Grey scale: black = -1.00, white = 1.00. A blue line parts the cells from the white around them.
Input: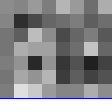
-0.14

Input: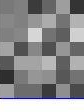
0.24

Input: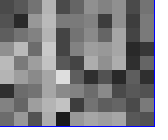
-0.42

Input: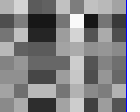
0.45

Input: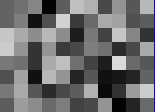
-0.32

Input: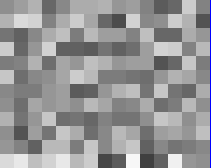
0.60

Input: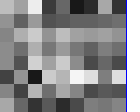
0.32
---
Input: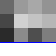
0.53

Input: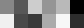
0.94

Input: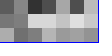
0.75

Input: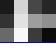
0.23

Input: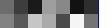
0.92

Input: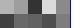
-0.39

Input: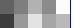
0.30
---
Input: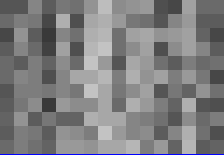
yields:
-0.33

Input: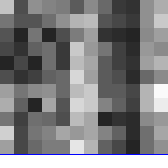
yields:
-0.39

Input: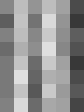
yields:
0.48

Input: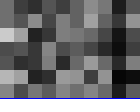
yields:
-0.51

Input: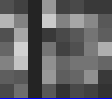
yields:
-0.49

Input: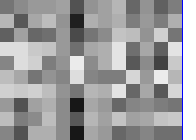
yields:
0.09
